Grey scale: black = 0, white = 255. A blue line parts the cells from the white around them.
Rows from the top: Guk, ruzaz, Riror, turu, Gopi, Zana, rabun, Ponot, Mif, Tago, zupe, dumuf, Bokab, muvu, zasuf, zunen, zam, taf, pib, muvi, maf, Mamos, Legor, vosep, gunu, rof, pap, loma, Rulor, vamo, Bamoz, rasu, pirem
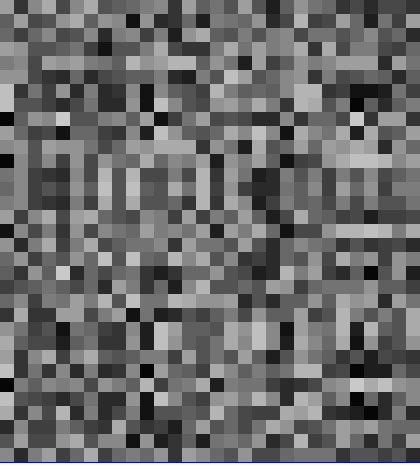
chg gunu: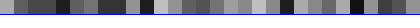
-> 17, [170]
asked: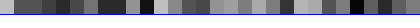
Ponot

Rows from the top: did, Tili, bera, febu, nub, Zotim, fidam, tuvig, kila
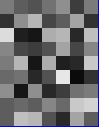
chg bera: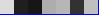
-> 6, [40]
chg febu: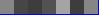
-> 6, [70]
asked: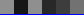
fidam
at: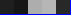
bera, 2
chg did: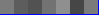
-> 6, [61]
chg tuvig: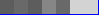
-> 6, [201]

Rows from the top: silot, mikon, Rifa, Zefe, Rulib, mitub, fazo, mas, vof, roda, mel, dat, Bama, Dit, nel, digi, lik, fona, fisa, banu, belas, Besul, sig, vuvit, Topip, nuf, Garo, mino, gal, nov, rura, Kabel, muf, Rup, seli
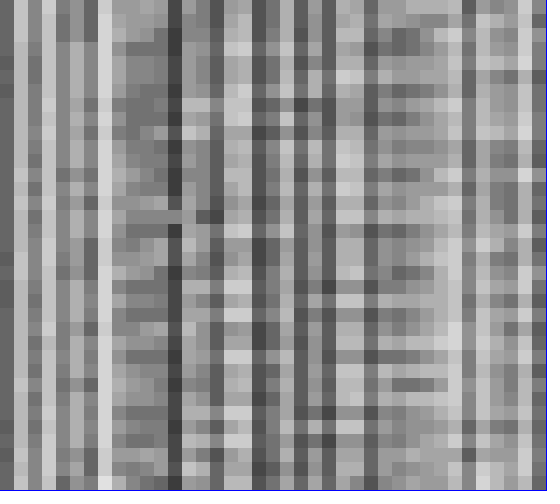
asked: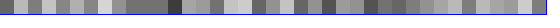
lik
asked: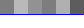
Garo
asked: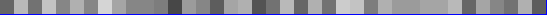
mitub
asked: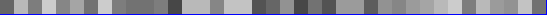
mas
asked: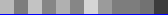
mel

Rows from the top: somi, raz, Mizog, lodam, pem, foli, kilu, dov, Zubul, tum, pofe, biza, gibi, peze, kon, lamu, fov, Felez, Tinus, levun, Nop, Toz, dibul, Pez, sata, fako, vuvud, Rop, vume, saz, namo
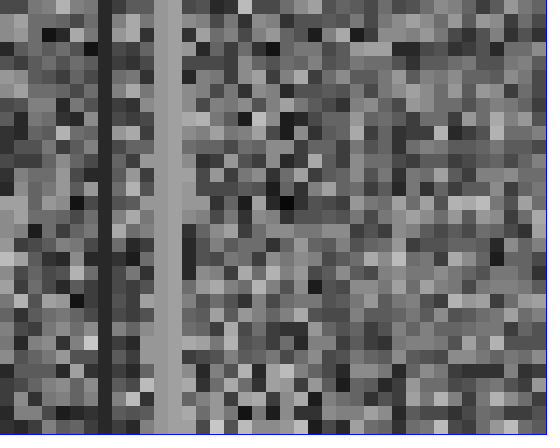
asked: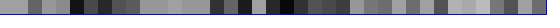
kon
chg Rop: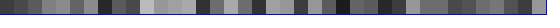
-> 3, [100]
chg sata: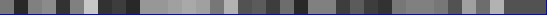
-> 8, [40]

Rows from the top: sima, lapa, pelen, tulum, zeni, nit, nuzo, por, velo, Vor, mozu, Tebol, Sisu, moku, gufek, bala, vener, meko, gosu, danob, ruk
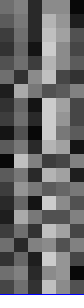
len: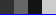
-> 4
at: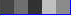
ruk, 1
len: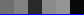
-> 6
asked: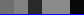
sima

